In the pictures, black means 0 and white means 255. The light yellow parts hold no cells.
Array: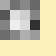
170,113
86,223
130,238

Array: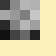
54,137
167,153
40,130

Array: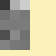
54,176
111,127
123,122

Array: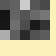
88,97
20,100
22,110

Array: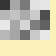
53,167
183,195
231,167

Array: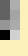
98,174
98,164
150,171

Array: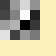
59,154
68,130
158,178
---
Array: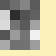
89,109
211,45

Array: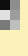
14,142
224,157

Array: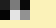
29,123
4,228

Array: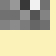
125,152
113,112

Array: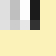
223,192
223,191

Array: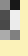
139,24
77,239
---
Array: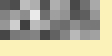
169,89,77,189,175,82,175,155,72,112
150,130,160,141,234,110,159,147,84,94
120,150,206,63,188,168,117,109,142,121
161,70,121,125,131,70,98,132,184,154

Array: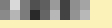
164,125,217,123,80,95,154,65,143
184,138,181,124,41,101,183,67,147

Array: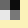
12,103
120,232

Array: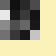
75,100,16,41
20,232,25,58
24,138,79,103
196,113,55,24

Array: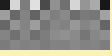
24,29,214,124,224,74,145,112,213,149,170
162,158,104,131,99,143,127,137,109,122,119
101,103,148,131,157,117,135,130,152,133,142
143,132,113,135,112,125,139,145,138,118,135
125,123,134,129,132,124,131,129,136,130,132

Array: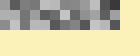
57,157,91,126,120,190,185,134,136,154,190,84
160,176,174,117,157,95,109,196,104,145,162,95
86,140,194,119,184,182,88,118,131,87,196,183

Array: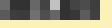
62,107,50,50,103,67,193,49,68,76
64,90,61,59,112,78,101,50,55,92

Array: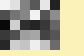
34,243,224,130,88,230
141,78,116,134,242,83
101,9,207,46,36,56
85,57,79,159,166,67
107,39,206,196,238,195

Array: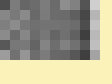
207,78,124,102,108,124,107,142,129,84
181,135,121,138,105,123,108,107,95,71
194,127,140,120,112,115,115,113,108,77
185,139,108,135,108,119,101,112,97,63
191,88,120,121,100,132,110,129,113,85
163,156,113,149,109,123,104,102,87,63
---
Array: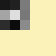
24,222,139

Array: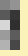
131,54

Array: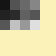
20,43,152

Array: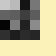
200,94,33,38

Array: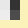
232,76

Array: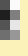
82,127

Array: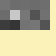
116,200,115

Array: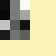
13,123,18
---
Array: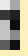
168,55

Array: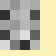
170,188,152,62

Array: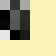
167,92,8

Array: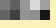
159,142

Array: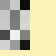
12,119,200

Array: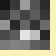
43,93,101,92,121
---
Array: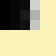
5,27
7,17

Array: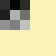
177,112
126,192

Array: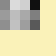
189,169
193,158

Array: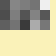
126,84
115,58

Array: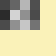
211,144
144,198

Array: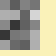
172,100
54,97

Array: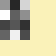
96,143
86,49

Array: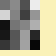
131,63
117,133

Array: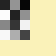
34,145
53,242
